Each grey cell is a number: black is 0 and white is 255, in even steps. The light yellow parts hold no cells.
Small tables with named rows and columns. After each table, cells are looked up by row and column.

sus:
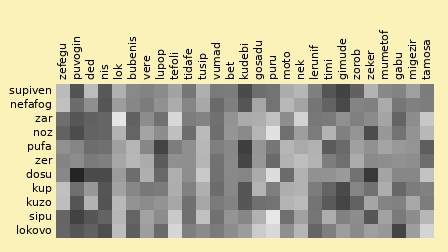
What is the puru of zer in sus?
106
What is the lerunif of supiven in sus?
127
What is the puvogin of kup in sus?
111
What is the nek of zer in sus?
190
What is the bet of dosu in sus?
137
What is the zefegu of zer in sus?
132
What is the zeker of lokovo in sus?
159
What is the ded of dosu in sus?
75
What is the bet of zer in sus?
137
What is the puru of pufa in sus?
119
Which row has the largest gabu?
pufa

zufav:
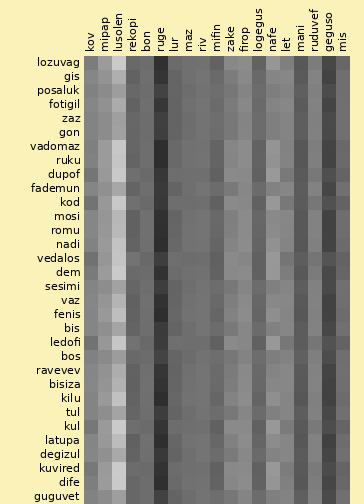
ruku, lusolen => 197
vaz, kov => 134
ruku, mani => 87
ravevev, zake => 123
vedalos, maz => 109
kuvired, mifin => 97
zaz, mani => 94
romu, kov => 134
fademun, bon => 110
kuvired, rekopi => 108

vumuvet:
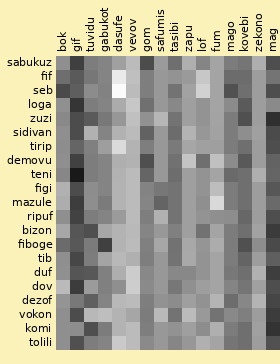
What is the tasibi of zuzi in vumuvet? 115
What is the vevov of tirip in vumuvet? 179
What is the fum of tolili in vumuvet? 164
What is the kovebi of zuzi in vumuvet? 80
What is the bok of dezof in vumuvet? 148
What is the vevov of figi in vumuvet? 187
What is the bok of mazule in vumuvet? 173
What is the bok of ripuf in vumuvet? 143
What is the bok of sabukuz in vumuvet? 143
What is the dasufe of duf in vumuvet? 174
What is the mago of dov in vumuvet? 132
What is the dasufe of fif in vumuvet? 234
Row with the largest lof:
seb

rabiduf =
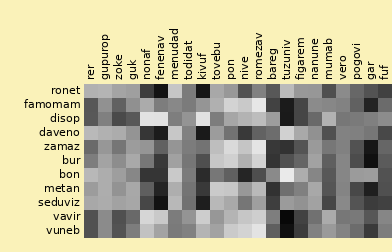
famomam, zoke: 97
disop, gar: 128
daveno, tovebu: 156
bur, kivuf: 79
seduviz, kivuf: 30
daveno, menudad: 199
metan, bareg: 50

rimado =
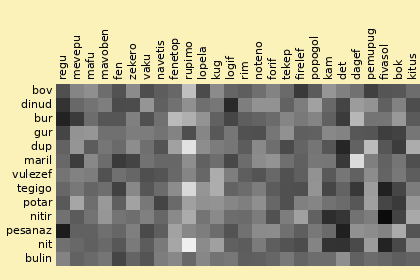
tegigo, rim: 108
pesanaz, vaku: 74
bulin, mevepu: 98
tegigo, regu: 103
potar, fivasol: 70
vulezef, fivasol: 100
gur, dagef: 87
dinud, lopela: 111
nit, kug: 160
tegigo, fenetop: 140
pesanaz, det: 31
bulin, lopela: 135
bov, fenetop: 103
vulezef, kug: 172

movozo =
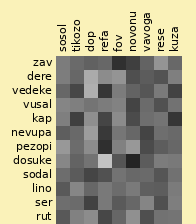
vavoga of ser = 133
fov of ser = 90
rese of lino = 93
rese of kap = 116
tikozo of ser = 107
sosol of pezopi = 152
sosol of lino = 89
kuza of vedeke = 67
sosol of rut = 88
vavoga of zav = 99
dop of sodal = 69
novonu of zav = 63
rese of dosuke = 124

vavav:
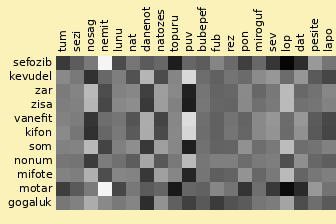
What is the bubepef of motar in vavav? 97
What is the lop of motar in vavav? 11
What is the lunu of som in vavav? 128
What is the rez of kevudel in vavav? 116
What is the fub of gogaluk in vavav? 59
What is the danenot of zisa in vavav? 57
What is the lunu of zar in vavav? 130
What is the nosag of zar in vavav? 185
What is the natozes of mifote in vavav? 160
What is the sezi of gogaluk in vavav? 129
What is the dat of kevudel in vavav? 150
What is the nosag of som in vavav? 184
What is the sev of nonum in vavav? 126
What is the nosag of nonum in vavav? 60
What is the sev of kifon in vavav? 147
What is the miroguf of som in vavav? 110
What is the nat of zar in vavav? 135
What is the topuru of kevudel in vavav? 133

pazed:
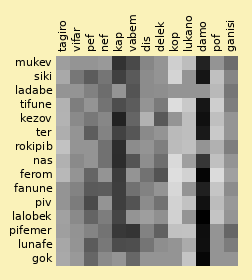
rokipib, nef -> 113
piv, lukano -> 194
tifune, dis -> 148
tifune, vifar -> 126
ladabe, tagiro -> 148
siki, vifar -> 119
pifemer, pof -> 148
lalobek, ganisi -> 148
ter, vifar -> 148
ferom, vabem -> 148
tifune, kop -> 221
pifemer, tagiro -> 159
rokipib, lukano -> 192
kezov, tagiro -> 179
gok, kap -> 148

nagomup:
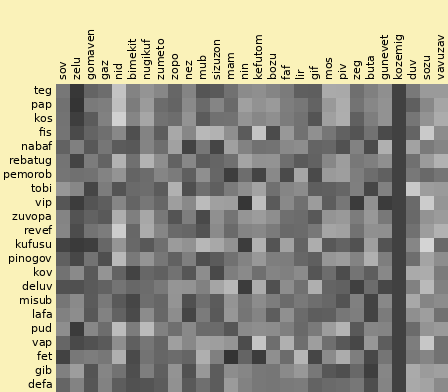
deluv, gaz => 98
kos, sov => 115
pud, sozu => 148
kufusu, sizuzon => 168
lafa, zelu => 141
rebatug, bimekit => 112
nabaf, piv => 81
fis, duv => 100
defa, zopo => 145
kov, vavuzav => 123
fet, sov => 66
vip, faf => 137
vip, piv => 119
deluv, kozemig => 65
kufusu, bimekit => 104
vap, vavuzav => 113
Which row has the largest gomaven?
pud

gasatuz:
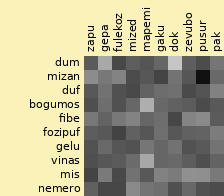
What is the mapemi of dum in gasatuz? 85
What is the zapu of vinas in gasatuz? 79
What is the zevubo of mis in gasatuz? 144
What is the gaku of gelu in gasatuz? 102
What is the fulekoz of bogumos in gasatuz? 81
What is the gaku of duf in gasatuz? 109
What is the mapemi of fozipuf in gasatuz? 86
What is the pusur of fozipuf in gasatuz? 99
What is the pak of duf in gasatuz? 129
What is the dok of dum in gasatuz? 198
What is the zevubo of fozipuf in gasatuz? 97
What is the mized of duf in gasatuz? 73
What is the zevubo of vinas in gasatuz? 93
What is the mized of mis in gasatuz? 114
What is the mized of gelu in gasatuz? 82
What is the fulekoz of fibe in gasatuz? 120
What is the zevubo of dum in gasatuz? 94
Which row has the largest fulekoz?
mizan

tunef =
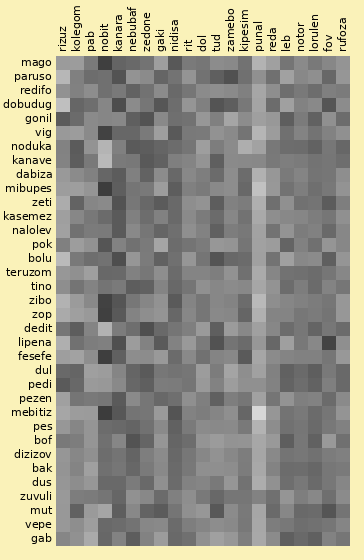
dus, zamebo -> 150
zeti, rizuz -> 172
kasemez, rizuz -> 159
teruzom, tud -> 126
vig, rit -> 121
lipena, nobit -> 128
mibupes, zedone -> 121
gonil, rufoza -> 108
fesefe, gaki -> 153
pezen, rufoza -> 138
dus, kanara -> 105
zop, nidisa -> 103
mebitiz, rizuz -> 166
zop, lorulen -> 123
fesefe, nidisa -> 107

